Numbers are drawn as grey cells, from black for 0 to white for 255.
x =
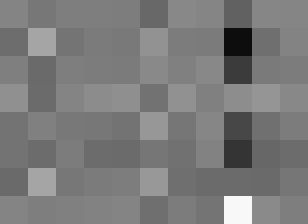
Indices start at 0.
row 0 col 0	132
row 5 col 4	107
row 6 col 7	107
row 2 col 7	136
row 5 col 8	52
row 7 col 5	111
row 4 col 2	120
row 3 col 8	141
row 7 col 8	248
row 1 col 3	123
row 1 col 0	109
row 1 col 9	111
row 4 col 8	71
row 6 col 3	123
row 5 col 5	118
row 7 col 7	116
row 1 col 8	13
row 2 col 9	122
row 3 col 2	132
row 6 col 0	106
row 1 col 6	124
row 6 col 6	111
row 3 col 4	143
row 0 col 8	97
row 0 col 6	136
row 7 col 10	126
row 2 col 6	128
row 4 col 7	134
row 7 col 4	132
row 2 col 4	123

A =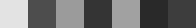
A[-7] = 227
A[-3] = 161
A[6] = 61

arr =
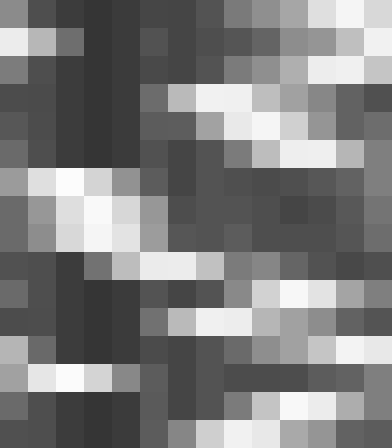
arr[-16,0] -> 139
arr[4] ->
[87, 76, 60, 53, 59, 92, 93, 162, 233, 245, 208, 149, 98, 109]
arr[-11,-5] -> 189
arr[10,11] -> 227
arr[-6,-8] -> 69
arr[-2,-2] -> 173
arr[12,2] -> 60
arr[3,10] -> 161
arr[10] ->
[106, 78, 60, 53, 59, 83, 69, 83, 137, 210, 247, 227, 164, 127]
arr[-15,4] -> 59
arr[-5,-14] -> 76
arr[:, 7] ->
[83, 78, 83, 241, 162, 83, 83, 83, 83, 193, 83, 240, 83, 83, 83, 207]
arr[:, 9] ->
[143, 100, 143, 190, 245, 189, 75, 78, 78, 134, 210, 182, 142, 76, 196, 232]
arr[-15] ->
[236, 183, 110, 53, 59, 82, 69, 78, 85, 100, 141, 149, 191, 241]
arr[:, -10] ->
[59, 59, 59, 59, 59, 59, 146, 215, 227, 189, 59, 59, 59, 136, 59, 59]
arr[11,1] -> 77
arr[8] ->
[106, 141, 216, 245, 227, 156, 86, 83, 92, 78, 78, 78, 85, 109]
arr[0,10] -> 166
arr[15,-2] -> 98
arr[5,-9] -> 81
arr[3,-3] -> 135
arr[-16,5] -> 70
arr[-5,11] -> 141
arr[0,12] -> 245
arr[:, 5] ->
[70, 82, 73, 108, 92, 81, 92, 151, 156, 235, 83, 113, 75, 92, 90, 92]

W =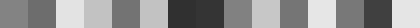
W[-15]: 131
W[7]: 52
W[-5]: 117
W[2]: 227

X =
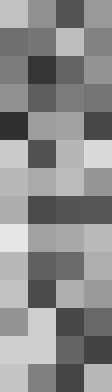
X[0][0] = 193
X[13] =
[197, 128, 68, 183]
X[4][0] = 48
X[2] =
[124, 53, 100, 148]
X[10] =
[193, 74, 174, 154]
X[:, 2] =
[83, 189, 100, 124, 162, 182, 187, 84, 168, 106, 174, 71, 101, 68]
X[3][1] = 94
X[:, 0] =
[193, 111, 124, 145, 48, 203, 184, 173, 231, 184, 193, 148, 207, 197]
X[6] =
[184, 170, 187, 150]
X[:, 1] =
[144, 118, 53, 94, 157, 81, 170, 75, 161, 97, 74, 206, 207, 128]
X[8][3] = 186
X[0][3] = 153

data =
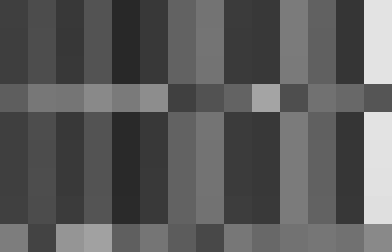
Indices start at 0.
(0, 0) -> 63
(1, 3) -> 83
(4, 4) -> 41
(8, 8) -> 119
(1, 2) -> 55
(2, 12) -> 53
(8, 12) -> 113
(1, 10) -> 123
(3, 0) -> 94
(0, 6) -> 98
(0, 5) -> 56
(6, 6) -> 98
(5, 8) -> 59
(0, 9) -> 56
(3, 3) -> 137
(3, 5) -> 141
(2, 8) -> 58
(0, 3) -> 83
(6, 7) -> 115
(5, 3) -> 83
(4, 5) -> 56
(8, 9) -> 104
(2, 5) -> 56
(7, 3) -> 84
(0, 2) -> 56
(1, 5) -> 56
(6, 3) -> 83
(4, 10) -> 123
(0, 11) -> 97
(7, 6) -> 98
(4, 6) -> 98
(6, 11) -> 97
